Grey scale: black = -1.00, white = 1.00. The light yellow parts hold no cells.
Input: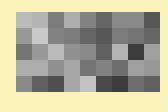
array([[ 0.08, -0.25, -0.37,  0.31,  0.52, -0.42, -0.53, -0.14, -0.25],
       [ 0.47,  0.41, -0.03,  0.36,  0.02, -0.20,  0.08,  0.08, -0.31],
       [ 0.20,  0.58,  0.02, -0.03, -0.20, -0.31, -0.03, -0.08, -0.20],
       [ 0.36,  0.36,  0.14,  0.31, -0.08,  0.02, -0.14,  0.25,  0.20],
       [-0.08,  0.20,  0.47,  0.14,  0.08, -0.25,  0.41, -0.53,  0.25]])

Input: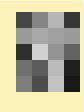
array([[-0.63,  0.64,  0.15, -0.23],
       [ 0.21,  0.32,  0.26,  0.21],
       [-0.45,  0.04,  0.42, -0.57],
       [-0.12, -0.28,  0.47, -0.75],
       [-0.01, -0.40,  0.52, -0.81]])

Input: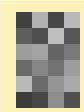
array([[-0.49,  0.39, -0.44,  0.45],
       [ 0.23,  0.28, -0.21, -0.05],
       [-0.16,  0.05, -0.10,  0.23],
       [-0.54, -0.44,  0.11, -0.38],
       [ 0.45, -0.16,  0.17,  0.33],
       [-0.26, -0.38,  0.50, -0.32]])

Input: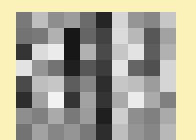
array([[ 0.78,  0.17, -0.10, -0.76, -0.32, -0.53,  0.78, -0.21, -0.37,
         0.67],
       [-0.10,  0.27,  0.05,  0.17, -0.05, -0.65,  0.49,  0.17,  0.05,
         0.44],
       [-0.05,  0.49,  0.11,  0.22, -0.16, -0.71,  0.67,  0.17,  0.05,
         0.55],
       [ 0.11,  0.00,  0.33, -0.05,  0.22, -0.76,  0.61,  0.11,  0.00,
         0.33],
       [-0.10, -0.05,  0.39, -0.82, -0.21, -0.48,  0.72,  0.44, -0.32,
         0.27],
       [-0.42,  0.49,  0.55, -0.27,  0.05, -0.65,  0.55,  0.49,  0.22,
         0.67],
       [-0.59,  0.72,  0.84, -0.82,  0.39, -0.42,  0.55,  0.78, -0.27,
         0.39],
       [-0.65,  0.27,  0.90, -0.59,  0.27, -0.59,  0.33,  0.84,  0.33,
         0.00]])

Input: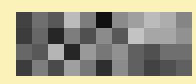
array([[-0.53, -0.19, -0.70, -0.02, -0.37,  0.09, -0.31,  0.53,  0.30,
         0.30,  0.14],
       [-0.53, -0.02, -0.42,  0.25, -0.07, -0.64,  0.09, -0.25, -0.48,
        -0.37, -0.25],
       [-0.48, -0.13, -0.31,  0.47, -0.02, -0.87,  0.09,  0.25,  0.47,
         0.36,  0.04],
       [-0.19, -0.31,  0.42, -0.70,  0.20, -0.07,  0.14, -0.25, -0.37,
        -0.13, -0.13]])

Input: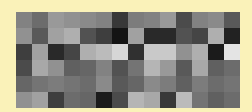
array([[-0.51,  0.26, -0.68, -0.46,  0.37,  0.47,  0.68, -0.62,  0.58,
         0.58,  0.14,  0.37, -0.79,  0.79],
       [ 0.14,  0.26, -0.51, -0.15, -0.20, -0.79, -0.41,  0.42,  0.32,
        -0.56,  0.47, -0.09, -0.25, -0.15],
       [-0.20, -0.09, -0.03, -0.09, -0.15,  0.08, -0.30, -0.20,  0.08,
        -0.03, -0.25, -0.03, -0.15, -0.09],
       [-0.41,  0.32,  0.14, -0.25, -0.20,  0.02, -0.36, -0.09,  0.42,
         0.20, -0.30,  0.32, -0.25, -0.15],
       [ 0.02, -0.15,  0.20,  0.14,  0.08,  0.02, -0.56, -0.03,  0.02,
         0.20, -0.41,  0.02,  0.08, -0.30],
       [ 0.14, -0.30,  0.26,  0.37, -0.36, -0.51, -0.84,  0.26, -0.68,
        -0.68, -0.36, -0.46,  0.37, -0.73]])

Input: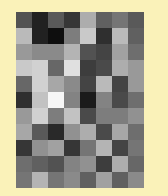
array([[ 0.46, -0.74, -0.89, -0.02,  0.58, -0.63,  0.46, -0.25],
       [ 0.31, -0.30, -0.68,  0.14,  0.36, -0.42,  0.31, -0.14],
       [-0.14, -0.25, -0.36,  0.03,  0.14, -0.52,  0.36, -0.19],
       [-0.36, -0.74, -0.30, -0.58,  0.36, -0.25, -0.08, -0.30],
       [ 0.58,  0.64, -0.19,  0.76, -0.52, -0.42,  0.36,  0.20],
       [-0.08,  0.41, -0.08,  0.08, -0.25,  0.26, -0.25,  0.08],
       [ 0.20,  0.64, -0.02,  0.52, -0.42, -0.02, -0.02,  0.14],
       [ 0.20,  0.08,  0.08,  0.41, -0.36, -0.47,  0.26, -0.14],
       [-0.58,  0.14,  0.26, -0.58, -0.08,  0.41, -0.47, -0.08],
       [-0.19,  0.64,  0.31,  0.08, -0.47,  0.46, -0.47,  0.20],
       [-0.63,  0.52,  0.93,  0.03, -0.79,  0.03, -0.42, -0.14]])
